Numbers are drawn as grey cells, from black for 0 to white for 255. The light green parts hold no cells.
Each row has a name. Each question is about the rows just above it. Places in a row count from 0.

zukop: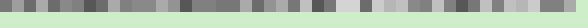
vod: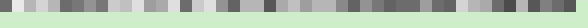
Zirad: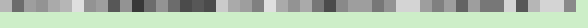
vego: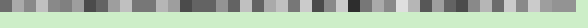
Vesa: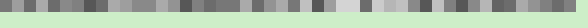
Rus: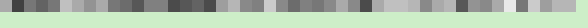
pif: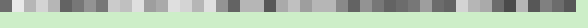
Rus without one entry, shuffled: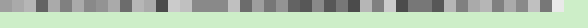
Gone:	[65]
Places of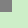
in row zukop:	6 10 16 17 35 37 41 45 46
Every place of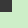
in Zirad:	11
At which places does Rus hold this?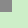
20 23 27 29 35 40
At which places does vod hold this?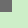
0 5 15 33 34 36 41 46

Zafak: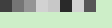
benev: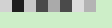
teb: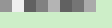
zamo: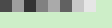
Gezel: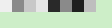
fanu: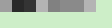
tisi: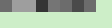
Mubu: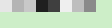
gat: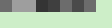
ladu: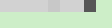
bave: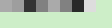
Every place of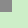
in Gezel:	1 5
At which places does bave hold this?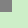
3 5
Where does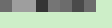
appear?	tisi
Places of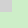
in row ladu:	0 1 2 3 5 6
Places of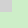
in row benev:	0

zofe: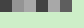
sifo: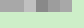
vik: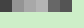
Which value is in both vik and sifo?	[168]
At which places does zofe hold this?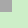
2 4
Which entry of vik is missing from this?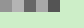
[66]
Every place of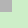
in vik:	3
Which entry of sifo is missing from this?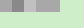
[157]
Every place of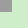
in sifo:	4
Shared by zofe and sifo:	[168]

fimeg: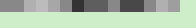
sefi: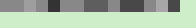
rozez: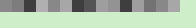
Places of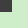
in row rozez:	2 6 10
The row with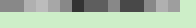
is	fimeg
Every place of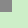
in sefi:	0 1 3 5 6 9 12
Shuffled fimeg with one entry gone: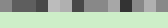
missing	[158]
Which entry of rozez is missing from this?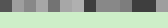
[147]

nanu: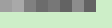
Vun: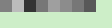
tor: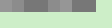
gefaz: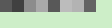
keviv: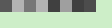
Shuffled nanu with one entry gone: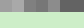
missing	[108]
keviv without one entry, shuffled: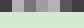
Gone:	[76]
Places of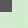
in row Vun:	7
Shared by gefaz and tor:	[140]

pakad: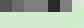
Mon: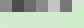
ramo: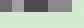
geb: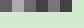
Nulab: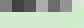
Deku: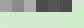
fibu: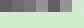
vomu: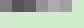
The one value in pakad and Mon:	[108]
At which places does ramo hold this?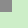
4 5
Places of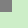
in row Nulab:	0

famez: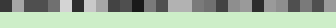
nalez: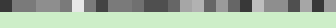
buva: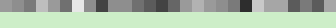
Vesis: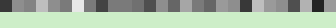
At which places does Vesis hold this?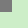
5 7 9 10 16
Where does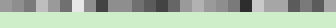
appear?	buva
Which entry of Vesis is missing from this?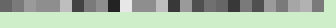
[131]
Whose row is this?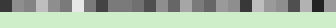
Vesis

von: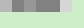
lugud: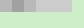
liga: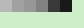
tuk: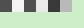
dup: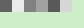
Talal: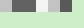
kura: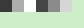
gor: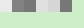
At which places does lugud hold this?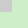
3 4 5
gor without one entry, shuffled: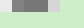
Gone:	[224]
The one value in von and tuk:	[185]
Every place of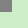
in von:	1 3 4

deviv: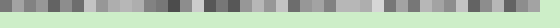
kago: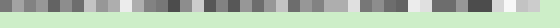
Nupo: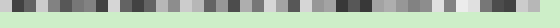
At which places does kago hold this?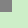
2 12 18 26
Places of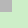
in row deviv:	10 21 28 29 35 41
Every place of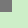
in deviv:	0 13 18 32 34

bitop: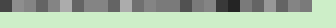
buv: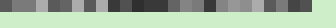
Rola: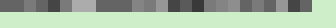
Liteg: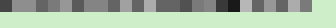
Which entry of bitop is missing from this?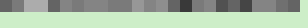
[36]
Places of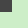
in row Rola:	4 14 24
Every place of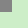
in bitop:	2 4 7 8 12 17 24
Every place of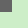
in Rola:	0 1 3 8 9 10 20 22 25
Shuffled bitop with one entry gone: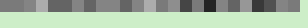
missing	[112]
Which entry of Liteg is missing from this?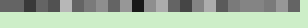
[161]

